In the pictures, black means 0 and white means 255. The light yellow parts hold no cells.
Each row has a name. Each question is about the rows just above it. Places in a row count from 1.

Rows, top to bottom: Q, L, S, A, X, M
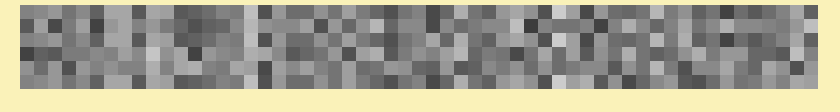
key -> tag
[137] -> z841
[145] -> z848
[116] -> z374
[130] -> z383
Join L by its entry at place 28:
z841
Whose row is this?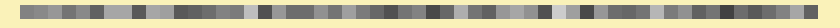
Q
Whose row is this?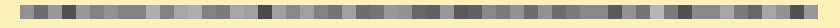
X

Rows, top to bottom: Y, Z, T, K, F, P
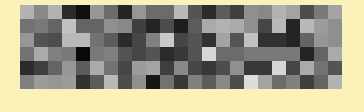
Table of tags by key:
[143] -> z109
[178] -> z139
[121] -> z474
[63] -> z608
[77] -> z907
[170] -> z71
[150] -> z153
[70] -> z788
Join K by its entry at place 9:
z788
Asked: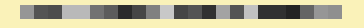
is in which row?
T
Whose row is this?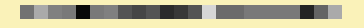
K

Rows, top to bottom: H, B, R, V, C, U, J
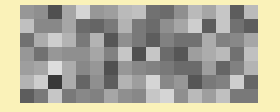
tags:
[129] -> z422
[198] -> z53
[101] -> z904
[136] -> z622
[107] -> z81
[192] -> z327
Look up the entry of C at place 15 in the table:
z904
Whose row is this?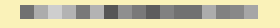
R

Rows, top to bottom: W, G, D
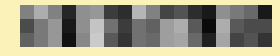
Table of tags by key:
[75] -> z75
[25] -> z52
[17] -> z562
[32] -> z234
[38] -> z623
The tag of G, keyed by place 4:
z52
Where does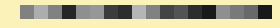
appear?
W

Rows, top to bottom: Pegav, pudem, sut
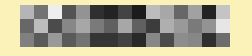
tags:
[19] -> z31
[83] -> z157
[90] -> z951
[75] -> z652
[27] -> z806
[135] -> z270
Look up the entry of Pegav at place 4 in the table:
z157
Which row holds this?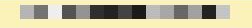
Pegav
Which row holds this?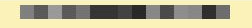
sut
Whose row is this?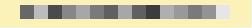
pudem

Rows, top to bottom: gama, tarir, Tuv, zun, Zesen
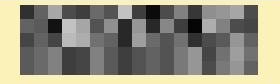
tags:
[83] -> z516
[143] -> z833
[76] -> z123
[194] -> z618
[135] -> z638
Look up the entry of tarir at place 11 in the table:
z638
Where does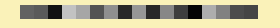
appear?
tarir
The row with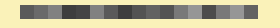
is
Zesen
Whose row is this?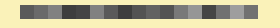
zun

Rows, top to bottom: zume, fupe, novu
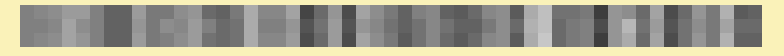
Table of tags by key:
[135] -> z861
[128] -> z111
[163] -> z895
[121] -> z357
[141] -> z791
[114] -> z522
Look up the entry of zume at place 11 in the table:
z357
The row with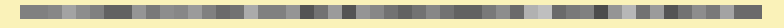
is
fupe
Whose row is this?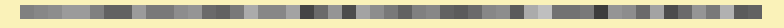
zume

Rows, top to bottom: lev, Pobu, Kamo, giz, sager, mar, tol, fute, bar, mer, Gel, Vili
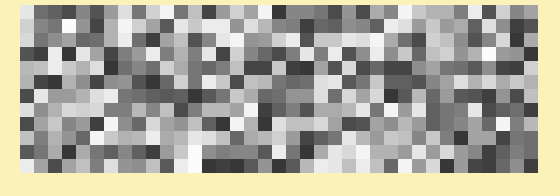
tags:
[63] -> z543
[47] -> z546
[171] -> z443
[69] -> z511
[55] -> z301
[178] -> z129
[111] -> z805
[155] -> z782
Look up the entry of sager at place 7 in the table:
z301
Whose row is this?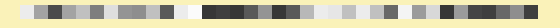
Vili
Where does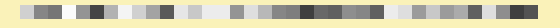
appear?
Pobu
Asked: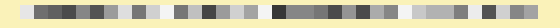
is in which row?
lev

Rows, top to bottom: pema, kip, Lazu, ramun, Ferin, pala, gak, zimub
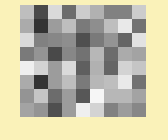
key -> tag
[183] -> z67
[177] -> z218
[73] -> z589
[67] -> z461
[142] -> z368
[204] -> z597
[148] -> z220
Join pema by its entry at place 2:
z589
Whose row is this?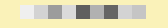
Ferin
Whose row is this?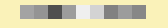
zimub
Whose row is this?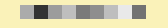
kip

